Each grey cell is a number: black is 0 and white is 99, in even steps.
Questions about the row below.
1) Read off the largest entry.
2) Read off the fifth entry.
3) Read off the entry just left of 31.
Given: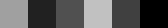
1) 75
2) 25
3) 13

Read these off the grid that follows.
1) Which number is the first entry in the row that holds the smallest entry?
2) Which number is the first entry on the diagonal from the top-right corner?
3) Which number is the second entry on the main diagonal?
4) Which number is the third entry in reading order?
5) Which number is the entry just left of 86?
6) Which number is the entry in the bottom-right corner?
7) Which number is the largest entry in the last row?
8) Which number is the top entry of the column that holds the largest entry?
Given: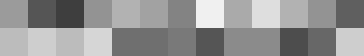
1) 60
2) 37
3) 80
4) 24
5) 66
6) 80
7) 83
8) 93

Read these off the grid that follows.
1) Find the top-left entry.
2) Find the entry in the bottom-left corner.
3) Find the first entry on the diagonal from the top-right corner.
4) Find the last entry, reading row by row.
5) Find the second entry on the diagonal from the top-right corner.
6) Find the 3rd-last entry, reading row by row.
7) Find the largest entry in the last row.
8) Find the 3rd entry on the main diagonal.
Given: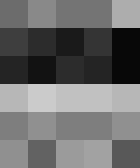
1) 42
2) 56
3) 67
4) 34
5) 20
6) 60
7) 63
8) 17
